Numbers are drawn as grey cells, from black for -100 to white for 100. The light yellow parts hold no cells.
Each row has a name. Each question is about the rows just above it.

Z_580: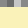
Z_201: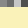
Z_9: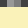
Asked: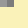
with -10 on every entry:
[  9 -13]
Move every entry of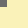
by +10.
[-5]
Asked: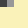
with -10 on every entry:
[-59   9]
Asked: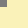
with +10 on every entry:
[7]
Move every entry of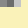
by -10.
[ -3 -25  45]
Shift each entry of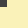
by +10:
[-39]

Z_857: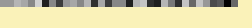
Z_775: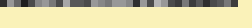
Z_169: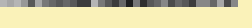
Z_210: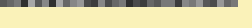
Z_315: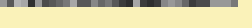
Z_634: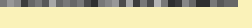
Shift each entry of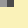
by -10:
[  9 -51]
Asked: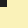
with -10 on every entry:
[-86]

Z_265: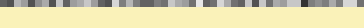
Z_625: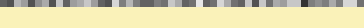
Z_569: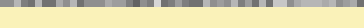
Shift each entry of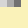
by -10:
[ 58  23 -21]
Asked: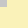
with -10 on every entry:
[46]

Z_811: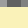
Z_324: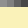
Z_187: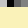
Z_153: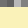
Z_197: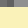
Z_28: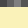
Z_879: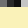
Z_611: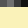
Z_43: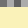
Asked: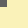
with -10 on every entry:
[-34]
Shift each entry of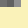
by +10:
[ -2 -14  23]
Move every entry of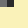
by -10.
[-22 -77]
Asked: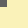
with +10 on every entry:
[-14]

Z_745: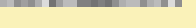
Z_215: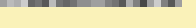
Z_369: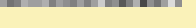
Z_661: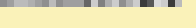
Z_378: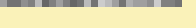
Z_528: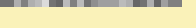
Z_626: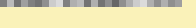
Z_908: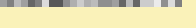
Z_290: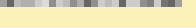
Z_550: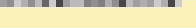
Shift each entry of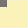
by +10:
[0]
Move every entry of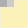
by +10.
[47 70]
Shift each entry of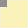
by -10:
[2]
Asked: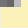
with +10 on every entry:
[  0 -10  57]

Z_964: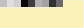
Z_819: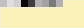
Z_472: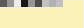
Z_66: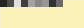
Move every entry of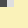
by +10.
[-31  84]
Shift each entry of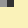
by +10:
[ 28 -51]
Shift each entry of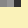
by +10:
[ 16  28 -51]
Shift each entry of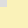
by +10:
[84]
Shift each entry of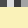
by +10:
[-31  84 -41  38]
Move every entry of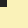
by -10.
[-82]
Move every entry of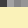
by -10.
[-61  18  -4   8]

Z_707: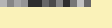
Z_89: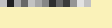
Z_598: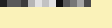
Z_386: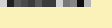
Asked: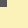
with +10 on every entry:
[-20]
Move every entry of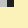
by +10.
[ 62 -65]
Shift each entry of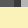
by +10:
[-20 -20 -44  52]
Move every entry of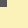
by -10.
[-40]
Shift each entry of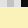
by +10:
[ 87  62  87 -78]
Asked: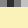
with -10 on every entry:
[ -5 -74 -17  42]
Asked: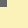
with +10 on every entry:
[-9]

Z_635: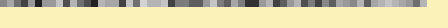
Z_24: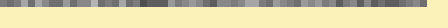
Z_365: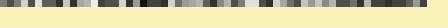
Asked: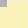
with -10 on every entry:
[31]
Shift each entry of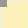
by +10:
[30]

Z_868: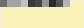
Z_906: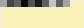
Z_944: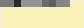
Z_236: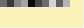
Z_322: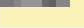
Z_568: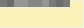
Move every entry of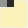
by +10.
[ 27 -57]
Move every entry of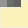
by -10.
[  7 -25 -35]
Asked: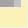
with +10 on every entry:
[39 39 63]
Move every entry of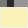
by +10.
[  5 -57  27  27]
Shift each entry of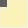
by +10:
[-15]
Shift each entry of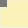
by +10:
[5]
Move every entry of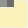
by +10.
[27 -5]

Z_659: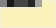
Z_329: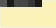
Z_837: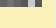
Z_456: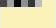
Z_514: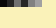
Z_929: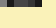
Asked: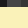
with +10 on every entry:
[-70 -35 -35 -48]
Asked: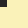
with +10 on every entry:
[-60]
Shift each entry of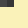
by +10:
[-35 -48]
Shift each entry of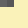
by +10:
[-12 -22]

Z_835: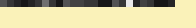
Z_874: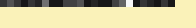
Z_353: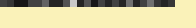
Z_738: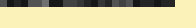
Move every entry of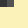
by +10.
[-48 -25]
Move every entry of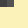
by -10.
[-58 -45]
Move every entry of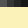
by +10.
[-25 -48 -61 -72]
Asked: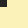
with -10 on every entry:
[-81]
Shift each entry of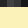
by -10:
[-81 -58 -68 -92]
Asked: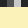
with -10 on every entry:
[-81 -45  48 -81]

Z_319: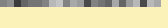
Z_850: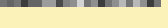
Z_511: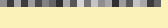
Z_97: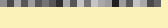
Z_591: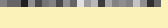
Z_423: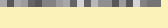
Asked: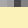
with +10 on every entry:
[ 42  32 -32  12]
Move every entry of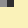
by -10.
[  2 -73]

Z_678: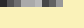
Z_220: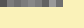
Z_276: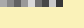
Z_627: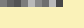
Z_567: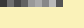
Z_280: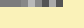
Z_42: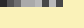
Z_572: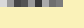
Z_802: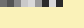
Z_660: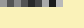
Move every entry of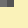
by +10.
[ -3 -24]
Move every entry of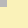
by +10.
[55]
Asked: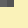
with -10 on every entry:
[-33 -44]
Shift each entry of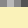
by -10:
[ -3  35  -3 -44]
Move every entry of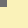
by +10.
[-3]
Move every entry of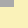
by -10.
[23 23]
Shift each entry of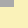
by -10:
[23 23]

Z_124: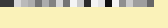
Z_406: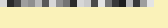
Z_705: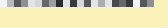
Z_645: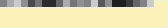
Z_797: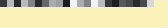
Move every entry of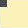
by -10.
[-52]
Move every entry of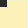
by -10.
[-76]

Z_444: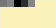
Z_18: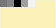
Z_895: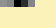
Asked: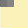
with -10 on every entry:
[-17  -6]
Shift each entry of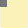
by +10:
[3]
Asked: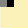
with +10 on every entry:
[ 14 -89]
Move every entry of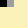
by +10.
[-89  35]
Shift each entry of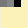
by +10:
[  3  14 -89]
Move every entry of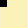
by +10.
[-89]
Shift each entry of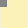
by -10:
[-6]

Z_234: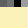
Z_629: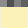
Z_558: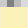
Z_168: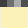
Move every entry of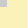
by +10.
[69]
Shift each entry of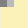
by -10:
[-10  37]
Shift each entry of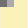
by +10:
[-2 44]
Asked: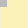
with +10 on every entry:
[57]
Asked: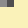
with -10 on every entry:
[  0 -48]
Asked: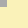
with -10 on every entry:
[24]

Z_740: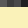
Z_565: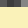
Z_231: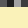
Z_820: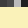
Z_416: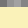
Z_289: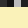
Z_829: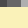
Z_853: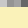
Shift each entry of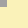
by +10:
[37]
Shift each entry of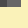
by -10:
[-52 -29 -29]

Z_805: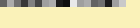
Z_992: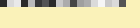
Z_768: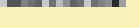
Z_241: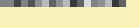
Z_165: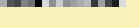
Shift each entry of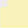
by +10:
[93]
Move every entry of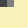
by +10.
[-36  11]
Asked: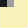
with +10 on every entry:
[-68  35]
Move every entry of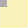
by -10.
[25]
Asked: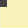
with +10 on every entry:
[-36]
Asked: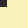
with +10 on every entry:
[-57]
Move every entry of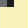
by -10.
[-22 -88]

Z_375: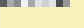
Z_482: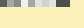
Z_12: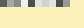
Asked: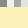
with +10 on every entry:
[18 99 41 87]
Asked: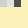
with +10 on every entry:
[ 74  87 -29]
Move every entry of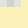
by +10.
[87 74 87]

